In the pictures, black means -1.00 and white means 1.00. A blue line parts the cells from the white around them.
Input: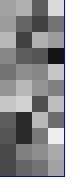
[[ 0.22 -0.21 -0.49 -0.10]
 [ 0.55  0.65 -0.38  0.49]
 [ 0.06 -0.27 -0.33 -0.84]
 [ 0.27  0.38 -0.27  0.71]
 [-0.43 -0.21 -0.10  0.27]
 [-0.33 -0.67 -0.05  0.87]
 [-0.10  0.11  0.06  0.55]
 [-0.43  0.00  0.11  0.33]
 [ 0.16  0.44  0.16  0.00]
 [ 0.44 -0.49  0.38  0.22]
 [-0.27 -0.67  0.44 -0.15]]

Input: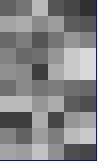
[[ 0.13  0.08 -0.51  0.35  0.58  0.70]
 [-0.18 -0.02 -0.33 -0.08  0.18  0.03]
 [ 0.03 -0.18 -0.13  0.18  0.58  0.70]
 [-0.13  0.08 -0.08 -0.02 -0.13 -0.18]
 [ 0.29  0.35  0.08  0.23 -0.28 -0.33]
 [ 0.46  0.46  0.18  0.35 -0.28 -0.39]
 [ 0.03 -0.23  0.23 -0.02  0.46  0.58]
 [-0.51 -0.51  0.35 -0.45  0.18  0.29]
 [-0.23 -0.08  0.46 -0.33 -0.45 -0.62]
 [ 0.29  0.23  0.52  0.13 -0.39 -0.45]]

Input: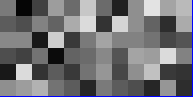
[[ 0.07  0.07 -0.81  0.61 -0.55 -0.04  0.29  0.02  0.02 -0.10 -0.44 -0.34]
 [-0.81  0.72 -0.60 -0.28 -0.55 -0.10  0.18 -0.44  0.12  0.51 -0.55 -0.60]
 [-0.04 -0.96 -0.49  0.23 -0.16  0.56 -0.16 -0.75  0.12  0.78  0.29  0.46]
 [-0.39 -0.49 -0.10 -0.91 -0.22 -0.16  0.07 -0.34  0.29  0.23  0.72  0.02]
 [-0.28 -0.39  0.02 -0.22  0.34  0.72 -0.60  0.67  0.12 -0.22 -0.65  0.34]
 [ 0.12  0.23  0.40 -0.10 -0.28 -0.70 -0.04 -0.28 -0.39 -0.70  0.18 -0.65]]

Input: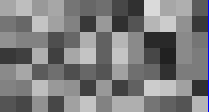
[[ 0.08  0.31 -0.29 -0.13 -0.39 -0.19 -0.34  0.26 -0.13 -0.19 -0.62 -0.03
  -0.03]
 [ 0.14  0.02  0.02 -0.39 -0.19  0.37 -0.24  0.43  0.08 -0.68 -0.68  0.08
  -0.08]
 [-0.34 -0.44  0.14 -0.44  0.26  0.54  0.02  0.37  0.37 -0.08 -0.24 -0.34
   0.43]
 [ 0.31  0.49  0.20  0.31 -0.08 -0.19 -0.13 -0.44 -0.62  0.71  0.31  0.37
  -0.29]
 [-0.56 -0.50  0.37 -0.50  0.31  0.54 -0.24  0.54  0.08 -0.44 -0.74  0.08
  -0.03]
 [ 0.02 -0.03  0.49  0.20  0.14 -0.50  0.20 -0.50 -0.24  0.60  0.54  0.26
  -0.62]
 [-0.08 -0.19  0.54  0.26  0.02 -0.56  0.20 -0.62 -0.34  0.43  0.60  0.14
  -0.56]]

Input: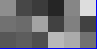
[[ 0.11 -0.44 -0.54 -0.71  0.05  0.73]
 [-0.32 -0.27 -0.38  0.45  0.34 -0.11]
 [-0.11 -0.16  0.28 -0.49  0.00 -0.49]]

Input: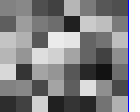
[[ 0.01  0.07 -0.43  0.28 -0.26  0.74  0.12 -0.43]
 [ 0.01  0.07 -0.38 -0.49  0.43 -0.04 -0.32 -0.38]
 [ 0.54  0.38 -0.32  0.84  0.79 -0.21 -0.10  0.48]
 [-0.26  0.23 -0.04 -0.15 -0.75  0.59  0.48 -0.04]
 [ 0.69 -0.59  0.28  0.17 -0.32 -0.70 -0.86 -0.15]
 [-0.65 -0.49  0.64 -0.75 -0.59 -0.70 -0.10  0.38]
 [ 0.43  0.17  0.74  0.64  0.28 -0.21 -0.49  0.12]]

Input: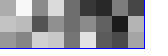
[[ 0.52  0.46 -0.35  0.14 -0.14  0.09 -0.24 -0.79  0.41]
 [ 0.35  0.95  0.09  0.72 -0.14 -0.57 -0.69 -0.02 -0.46]
 [ 0.19  0.04  0.62  0.57 -0.08  0.78 -0.29 -0.41  0.30]]

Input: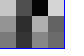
[[ 0.55 -0.38 -0.97  0.66]
 [-0.05 -0.59  0.06 -0.16]
 [ 0.16 -0.65  0.37 -0.22]]
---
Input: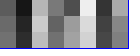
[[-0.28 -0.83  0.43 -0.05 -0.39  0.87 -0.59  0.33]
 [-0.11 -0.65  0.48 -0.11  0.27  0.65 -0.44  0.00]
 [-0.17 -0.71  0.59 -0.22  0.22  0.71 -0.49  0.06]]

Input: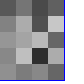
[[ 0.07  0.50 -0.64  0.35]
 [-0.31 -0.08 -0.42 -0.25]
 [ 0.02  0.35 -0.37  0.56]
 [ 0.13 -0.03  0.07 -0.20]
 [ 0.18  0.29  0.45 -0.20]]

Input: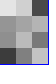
[[ 0.79  0.63 -0.43]
 [ 0.12  0.47 -0.05]
 [ 0.17  0.29  0.41]
 [-0.53  0.00  0.53]]

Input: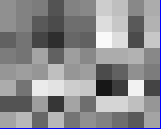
[[-0.24 -0.09 -0.47 -0.64 -0.19 -0.24  0.95  0.73 -0.41  0.56]
 [ 0.13  0.02 -0.30 -0.41 -0.14 -0.14  0.73  0.56 -0.30  0.40]
 [ 0.29  0.45 -0.19  0.45 -0.09  0.13  0.02 -0.14 -0.30  0.29]
 [ 0.13  0.02 -0.03 -0.35  0.02  0.07  0.61  0.50  0.07  0.35]
 [ 0.18  0.24  0.18  0.50  0.18  0.24 -0.41 -0.24  0.13 -0.03]
 [-0.35 -0.35  0.24 -0.58  0.29 -0.14  0.67  0.67  0.50  0.18]
 [-0.03 -0.09  0.29 -0.24  0.24  0.07  0.35  0.35  0.40  0.07]
 [ 0.35 -0.09  0.84  0.78  0.61  0.56 -0.82 -0.53  0.90 -0.47]]

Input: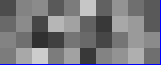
[[ 0.03 -0.13 -0.62 -0.50 -0.08 -0.18 -0.45 -0.08  0.21  0.09]
 [-0.18  0.09 -0.45  0.43  0.27 -0.24 -0.56  0.32  0.21 -0.30]
 [-0.40  0.03  0.09 -0.30 -0.03  0.55 -0.24  0.15 -0.13 -0.30]
 [-0.03  0.32  0.61 -0.03  0.27 -0.56  0.03  0.15  0.37 -0.13]]

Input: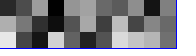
[[ 0.81 -0.46 -0.84  0.65 -0.23 -0.73 -0.35  0.71  0.54  0.42 -0.12]
 [ 0.37 -0.06 -0.62 -0.89 -0.35  0.32 -0.51  0.48 -0.46  0.05 -0.18]
 [-0.68 -0.40  0.22 -0.99  0.17  0.27 -0.18 -0.29  0.11 -0.84  0.00]]
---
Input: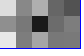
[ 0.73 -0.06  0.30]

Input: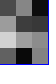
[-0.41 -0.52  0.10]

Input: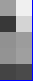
[0.24 0.66]

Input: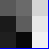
[-0.30 -0.27  0.89]

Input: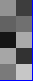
[ 0.15 -0.12]

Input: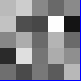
[ 0.46 -0.39 -0.17  0.35  0.44]

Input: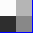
[0.98 0.07]

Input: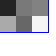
[-0.72 -0.19]

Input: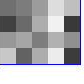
[-0.12 -0.17 -0.02  0.85]
